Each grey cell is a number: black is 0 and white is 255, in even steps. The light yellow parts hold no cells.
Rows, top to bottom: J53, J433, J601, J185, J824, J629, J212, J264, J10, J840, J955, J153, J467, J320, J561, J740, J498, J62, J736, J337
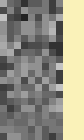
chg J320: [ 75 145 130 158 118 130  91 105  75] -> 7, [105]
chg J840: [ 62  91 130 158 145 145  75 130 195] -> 2, [75]
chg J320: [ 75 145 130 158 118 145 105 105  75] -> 6, [130]

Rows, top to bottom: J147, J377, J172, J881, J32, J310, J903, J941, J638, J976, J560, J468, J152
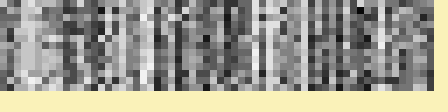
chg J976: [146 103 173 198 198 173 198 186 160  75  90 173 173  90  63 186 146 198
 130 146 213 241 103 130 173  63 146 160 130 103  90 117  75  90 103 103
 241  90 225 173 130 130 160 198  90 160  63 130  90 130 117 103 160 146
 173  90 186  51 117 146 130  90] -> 11, [75]
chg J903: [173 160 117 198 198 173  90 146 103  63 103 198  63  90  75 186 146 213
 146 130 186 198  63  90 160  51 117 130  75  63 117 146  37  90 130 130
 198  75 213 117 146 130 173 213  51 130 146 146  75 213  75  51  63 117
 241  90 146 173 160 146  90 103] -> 37, [213]
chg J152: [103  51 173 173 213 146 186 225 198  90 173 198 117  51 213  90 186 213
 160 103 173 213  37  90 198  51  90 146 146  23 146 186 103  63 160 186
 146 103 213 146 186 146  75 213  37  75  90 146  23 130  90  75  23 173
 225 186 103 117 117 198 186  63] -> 10, [103]
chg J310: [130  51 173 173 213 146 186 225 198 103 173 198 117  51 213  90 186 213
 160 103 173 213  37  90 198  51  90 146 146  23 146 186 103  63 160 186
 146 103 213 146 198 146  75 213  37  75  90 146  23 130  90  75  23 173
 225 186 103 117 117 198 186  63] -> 41, [186]

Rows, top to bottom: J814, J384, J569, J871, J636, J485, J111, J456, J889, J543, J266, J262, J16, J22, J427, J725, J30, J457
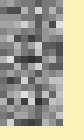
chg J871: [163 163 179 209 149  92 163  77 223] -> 5, [163]
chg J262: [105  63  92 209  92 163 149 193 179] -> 9, [193]
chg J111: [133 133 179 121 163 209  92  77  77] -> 8, [92]
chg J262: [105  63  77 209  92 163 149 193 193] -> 3, [92]
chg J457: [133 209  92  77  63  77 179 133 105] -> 8, [149]

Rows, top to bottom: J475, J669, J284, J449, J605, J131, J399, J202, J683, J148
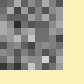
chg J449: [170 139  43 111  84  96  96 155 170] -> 8, [139]
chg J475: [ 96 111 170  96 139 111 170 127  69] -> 9, [84]
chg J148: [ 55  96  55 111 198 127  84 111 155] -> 6, [139]
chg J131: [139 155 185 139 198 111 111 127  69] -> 4, [127]
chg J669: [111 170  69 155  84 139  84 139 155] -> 6, [127]
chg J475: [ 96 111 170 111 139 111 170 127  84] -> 4, [96]

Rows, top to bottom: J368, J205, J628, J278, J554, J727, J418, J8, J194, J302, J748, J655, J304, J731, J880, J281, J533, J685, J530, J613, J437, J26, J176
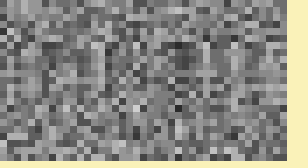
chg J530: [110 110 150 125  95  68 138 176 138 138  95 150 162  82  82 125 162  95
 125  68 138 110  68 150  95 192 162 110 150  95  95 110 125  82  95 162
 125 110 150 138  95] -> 31, [110]
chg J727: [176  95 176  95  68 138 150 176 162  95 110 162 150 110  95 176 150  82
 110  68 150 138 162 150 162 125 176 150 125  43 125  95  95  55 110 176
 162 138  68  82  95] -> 30, [55]
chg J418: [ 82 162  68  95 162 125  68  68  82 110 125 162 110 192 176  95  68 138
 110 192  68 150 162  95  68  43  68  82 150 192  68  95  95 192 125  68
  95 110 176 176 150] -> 24, [82]
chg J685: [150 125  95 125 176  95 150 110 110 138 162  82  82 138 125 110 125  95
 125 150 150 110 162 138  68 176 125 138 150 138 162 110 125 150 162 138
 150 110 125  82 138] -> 8, [95]

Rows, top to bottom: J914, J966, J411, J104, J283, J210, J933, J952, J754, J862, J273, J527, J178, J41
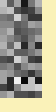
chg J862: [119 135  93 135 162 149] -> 3, [80]
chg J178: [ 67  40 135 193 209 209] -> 5, [193]
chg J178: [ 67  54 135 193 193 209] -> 2, [40]
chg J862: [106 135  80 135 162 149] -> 1, [119]
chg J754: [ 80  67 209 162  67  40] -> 6, [54]
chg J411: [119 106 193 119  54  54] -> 3, [209]

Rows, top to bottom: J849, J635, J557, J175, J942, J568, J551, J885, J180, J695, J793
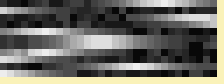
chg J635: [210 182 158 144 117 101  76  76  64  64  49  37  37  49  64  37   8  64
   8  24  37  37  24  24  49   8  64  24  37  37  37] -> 7, [88]
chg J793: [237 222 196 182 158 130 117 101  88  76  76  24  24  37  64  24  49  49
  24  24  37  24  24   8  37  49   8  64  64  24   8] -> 25, [24]
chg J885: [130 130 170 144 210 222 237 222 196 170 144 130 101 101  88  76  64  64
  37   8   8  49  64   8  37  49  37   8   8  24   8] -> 2, [144]
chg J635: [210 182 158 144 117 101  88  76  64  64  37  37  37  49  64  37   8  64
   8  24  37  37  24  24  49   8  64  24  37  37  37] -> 11, [49]
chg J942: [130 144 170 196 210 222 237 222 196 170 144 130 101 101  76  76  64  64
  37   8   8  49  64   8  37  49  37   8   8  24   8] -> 15, [88]
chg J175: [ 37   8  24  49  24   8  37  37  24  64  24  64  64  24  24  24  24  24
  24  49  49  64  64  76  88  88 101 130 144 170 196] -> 15, [37]

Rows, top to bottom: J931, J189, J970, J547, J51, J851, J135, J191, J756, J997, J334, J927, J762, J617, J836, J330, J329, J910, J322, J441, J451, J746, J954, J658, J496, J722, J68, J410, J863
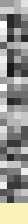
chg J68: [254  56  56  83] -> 1, [238]
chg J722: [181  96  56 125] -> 3, [70]

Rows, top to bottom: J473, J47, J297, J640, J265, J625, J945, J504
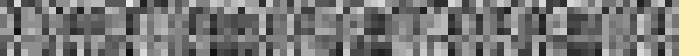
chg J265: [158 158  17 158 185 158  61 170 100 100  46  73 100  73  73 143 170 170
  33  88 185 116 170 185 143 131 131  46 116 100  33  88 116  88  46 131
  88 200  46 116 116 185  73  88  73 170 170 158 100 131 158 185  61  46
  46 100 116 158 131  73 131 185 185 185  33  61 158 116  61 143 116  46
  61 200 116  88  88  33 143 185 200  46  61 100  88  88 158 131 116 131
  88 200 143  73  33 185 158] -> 12, [61]
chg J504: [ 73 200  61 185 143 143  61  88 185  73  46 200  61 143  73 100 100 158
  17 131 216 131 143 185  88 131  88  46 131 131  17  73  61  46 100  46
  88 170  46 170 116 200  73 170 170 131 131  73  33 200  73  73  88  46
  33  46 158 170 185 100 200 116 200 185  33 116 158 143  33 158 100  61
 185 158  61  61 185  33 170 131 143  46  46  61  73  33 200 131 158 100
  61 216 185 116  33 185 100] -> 66, [100]
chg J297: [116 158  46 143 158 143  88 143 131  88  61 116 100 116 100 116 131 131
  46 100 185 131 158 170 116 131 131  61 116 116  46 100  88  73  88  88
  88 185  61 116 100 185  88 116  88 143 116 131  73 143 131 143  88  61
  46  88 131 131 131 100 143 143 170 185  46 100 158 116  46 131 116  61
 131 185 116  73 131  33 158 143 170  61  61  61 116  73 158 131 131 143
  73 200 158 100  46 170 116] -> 74, [170]

